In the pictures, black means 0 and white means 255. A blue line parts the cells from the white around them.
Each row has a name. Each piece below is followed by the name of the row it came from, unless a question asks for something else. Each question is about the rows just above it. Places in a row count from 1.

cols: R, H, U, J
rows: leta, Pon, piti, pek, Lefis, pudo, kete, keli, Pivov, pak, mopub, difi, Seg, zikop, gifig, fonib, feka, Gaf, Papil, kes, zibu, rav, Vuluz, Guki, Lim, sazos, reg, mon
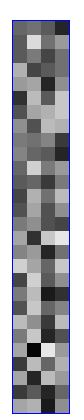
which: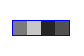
Vuluz
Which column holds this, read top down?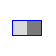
H
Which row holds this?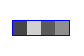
Papil
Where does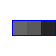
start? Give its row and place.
pak, 2
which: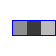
rav

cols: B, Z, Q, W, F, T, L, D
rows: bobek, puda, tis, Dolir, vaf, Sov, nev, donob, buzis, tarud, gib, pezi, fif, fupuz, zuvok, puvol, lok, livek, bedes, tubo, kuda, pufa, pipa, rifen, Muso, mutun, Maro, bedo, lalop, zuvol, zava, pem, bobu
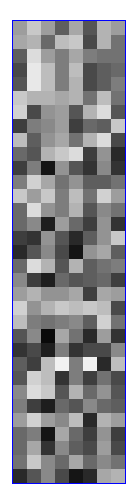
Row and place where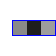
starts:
zuvok, 2
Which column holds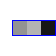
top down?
Q
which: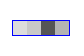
Maro
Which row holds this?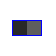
puvol

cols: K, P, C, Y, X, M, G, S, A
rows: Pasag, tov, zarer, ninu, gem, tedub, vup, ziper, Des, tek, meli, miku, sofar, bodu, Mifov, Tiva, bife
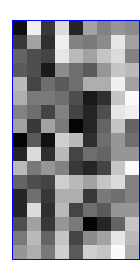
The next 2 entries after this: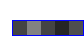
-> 230; 239
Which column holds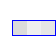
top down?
Y
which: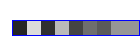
bodu
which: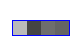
tek
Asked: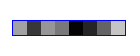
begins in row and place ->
Mifov, 2

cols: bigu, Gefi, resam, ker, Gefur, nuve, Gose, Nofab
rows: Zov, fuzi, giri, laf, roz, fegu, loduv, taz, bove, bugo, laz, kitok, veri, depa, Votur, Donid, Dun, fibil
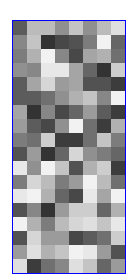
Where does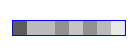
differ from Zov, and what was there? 8, 223
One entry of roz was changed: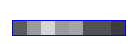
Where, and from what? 2, 165
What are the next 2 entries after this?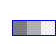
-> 135; 72

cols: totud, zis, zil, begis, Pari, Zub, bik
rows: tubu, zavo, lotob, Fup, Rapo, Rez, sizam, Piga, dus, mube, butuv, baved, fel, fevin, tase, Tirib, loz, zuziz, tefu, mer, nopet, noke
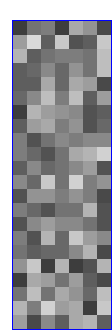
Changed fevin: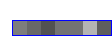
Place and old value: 7, 82
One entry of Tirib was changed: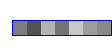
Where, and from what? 4, 104
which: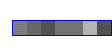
fevin
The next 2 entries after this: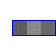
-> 115; 137
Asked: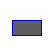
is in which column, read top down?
totud

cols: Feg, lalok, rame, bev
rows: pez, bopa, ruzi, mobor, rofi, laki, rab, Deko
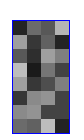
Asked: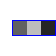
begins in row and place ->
Deko, 2
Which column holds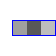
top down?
Feg
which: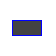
rab

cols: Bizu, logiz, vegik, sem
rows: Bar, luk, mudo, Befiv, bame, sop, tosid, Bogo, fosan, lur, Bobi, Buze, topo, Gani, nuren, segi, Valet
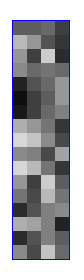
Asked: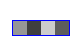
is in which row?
Buze
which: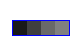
tosid
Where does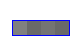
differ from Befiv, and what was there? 1, 138
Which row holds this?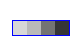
Bobi
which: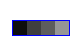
sop
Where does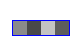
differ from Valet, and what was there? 4, 105

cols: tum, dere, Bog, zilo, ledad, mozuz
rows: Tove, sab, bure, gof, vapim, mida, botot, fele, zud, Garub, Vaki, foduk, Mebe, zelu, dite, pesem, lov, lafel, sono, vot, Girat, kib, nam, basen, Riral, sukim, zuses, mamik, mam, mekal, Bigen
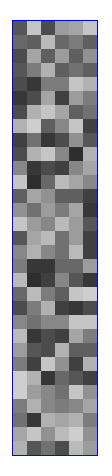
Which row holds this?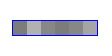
mamik
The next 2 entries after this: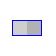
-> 55; 104
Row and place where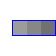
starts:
zuses, 2

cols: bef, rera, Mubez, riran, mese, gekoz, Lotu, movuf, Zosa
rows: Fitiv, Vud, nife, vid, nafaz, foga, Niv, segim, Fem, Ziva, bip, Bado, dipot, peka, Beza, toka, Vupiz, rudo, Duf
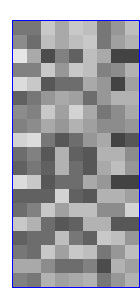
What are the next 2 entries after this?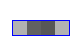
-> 178; 140
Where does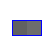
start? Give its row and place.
toka, 1
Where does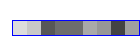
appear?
nafaz

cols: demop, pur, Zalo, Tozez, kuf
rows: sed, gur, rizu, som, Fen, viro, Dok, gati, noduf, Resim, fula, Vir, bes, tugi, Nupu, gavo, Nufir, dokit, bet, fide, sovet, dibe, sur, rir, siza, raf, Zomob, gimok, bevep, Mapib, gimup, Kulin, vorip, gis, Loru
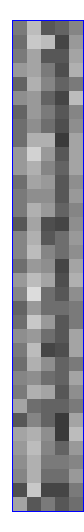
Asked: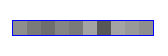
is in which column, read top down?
demop
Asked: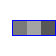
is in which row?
rizu
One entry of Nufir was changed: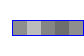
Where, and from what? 1, 133
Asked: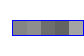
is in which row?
raf

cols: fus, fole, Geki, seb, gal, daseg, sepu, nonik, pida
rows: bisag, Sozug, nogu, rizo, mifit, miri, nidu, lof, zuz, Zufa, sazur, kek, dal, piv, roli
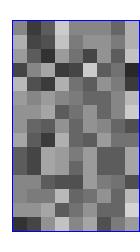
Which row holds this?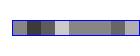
bisag
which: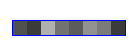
mifit
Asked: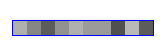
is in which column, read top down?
seb

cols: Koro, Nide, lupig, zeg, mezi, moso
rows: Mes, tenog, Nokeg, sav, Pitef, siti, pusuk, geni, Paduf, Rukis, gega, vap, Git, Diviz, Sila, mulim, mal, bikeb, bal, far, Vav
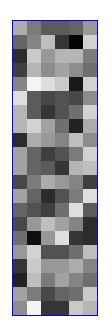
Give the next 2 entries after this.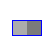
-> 91; 91
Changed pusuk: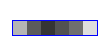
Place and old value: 6, 210
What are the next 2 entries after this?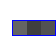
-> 123; 210
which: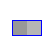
Nokeg
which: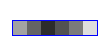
Git

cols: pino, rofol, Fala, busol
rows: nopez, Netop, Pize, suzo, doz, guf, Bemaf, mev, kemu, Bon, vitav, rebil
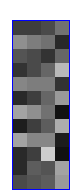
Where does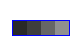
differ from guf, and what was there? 4, 154
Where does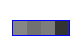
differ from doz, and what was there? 2, 125
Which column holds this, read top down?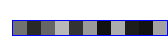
busol
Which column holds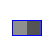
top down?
pino
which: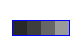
guf
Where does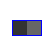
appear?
Pize
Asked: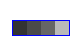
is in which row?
suzo

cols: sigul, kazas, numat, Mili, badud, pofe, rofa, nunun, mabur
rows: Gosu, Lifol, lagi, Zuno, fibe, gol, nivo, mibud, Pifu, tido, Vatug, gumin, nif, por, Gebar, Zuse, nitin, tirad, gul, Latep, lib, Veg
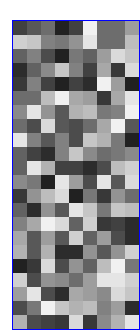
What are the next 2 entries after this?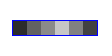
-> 168; 56
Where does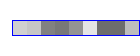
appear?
Lifol
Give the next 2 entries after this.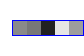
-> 76; 229
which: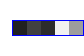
fibe
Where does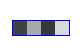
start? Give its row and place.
Zuno, 6
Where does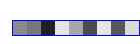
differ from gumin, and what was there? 5, 157
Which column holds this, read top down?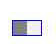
nunun

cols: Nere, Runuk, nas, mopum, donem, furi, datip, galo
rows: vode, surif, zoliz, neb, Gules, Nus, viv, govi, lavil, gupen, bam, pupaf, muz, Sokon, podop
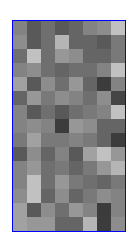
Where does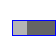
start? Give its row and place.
surif, 4
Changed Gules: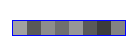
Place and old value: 6, 101
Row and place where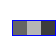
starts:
podop, 5
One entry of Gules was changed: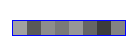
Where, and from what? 4, 111
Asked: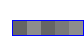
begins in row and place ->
muz, 3
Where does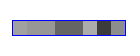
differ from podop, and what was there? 6, 181

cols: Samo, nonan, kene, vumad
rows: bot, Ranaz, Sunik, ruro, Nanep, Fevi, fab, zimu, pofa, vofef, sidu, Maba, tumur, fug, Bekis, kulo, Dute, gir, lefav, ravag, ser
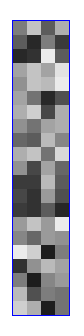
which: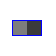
Ranaz
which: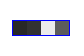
Sunik
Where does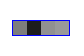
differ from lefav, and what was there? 3, 134

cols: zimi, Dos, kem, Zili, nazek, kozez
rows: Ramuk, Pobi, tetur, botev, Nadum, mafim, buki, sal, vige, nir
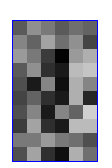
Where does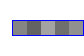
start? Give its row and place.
Pobi, 1
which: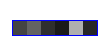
mafim
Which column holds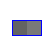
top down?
Dos
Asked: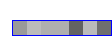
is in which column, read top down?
nazek
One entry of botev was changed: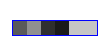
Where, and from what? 5, 187
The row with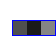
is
Nadum
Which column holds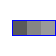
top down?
zimi

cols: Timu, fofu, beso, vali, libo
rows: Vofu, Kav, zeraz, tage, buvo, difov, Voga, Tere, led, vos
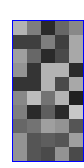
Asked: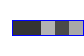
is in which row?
buvo
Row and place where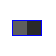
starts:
Voga, 3
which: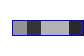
tage

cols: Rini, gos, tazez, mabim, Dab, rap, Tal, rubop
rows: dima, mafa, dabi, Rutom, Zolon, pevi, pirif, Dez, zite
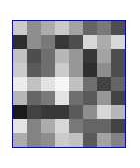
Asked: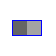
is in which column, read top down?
Tal
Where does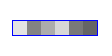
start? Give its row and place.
Dez, 1
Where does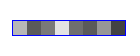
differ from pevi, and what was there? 2, 101
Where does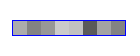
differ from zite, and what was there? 3, 142

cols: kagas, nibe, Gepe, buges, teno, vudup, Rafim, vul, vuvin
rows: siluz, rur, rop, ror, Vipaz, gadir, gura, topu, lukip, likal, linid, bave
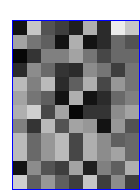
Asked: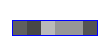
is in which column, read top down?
Gepe
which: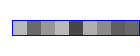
lukip
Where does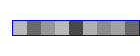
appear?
likal

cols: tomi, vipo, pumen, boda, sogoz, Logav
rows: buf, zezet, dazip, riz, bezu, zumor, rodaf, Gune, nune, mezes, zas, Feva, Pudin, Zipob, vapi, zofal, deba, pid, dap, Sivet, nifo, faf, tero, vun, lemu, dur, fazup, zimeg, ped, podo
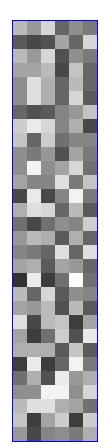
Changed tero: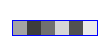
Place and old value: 4, 205
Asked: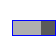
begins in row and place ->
vun, 2
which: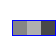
Gune
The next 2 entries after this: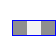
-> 164; 214
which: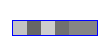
nune
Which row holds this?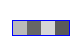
Sivet
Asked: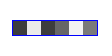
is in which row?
lemu

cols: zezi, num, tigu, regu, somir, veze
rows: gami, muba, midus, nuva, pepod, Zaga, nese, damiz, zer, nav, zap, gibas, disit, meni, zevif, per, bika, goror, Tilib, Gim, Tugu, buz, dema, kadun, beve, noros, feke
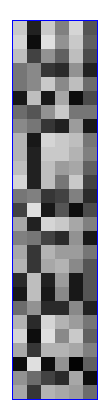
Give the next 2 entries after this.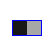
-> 13; 75
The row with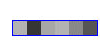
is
goror
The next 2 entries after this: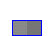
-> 54; 33

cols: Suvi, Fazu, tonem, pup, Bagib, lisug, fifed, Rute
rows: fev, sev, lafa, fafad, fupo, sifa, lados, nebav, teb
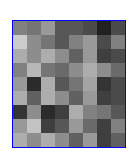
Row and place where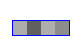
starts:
sifa, 1
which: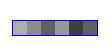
teb
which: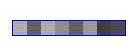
sifa
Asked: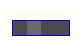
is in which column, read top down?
Rute
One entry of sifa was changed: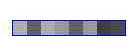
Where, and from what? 4, 141

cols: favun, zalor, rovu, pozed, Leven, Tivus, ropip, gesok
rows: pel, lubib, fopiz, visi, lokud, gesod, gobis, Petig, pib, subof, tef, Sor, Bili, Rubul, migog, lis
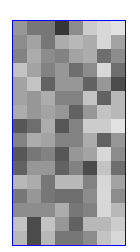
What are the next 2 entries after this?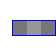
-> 110; 110
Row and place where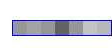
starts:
gobis, 2
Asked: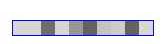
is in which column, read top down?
ropip
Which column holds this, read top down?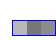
favun
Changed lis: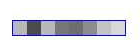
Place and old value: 5, 119
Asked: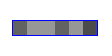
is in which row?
lokud

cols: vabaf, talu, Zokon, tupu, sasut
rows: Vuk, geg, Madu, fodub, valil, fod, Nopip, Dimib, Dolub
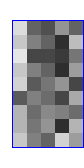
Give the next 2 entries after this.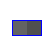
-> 148; 99
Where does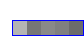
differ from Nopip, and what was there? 2, 108
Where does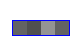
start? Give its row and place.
Vuk, 2
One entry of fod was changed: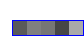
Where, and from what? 3, 108
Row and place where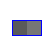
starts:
valil, 2
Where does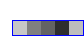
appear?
geg

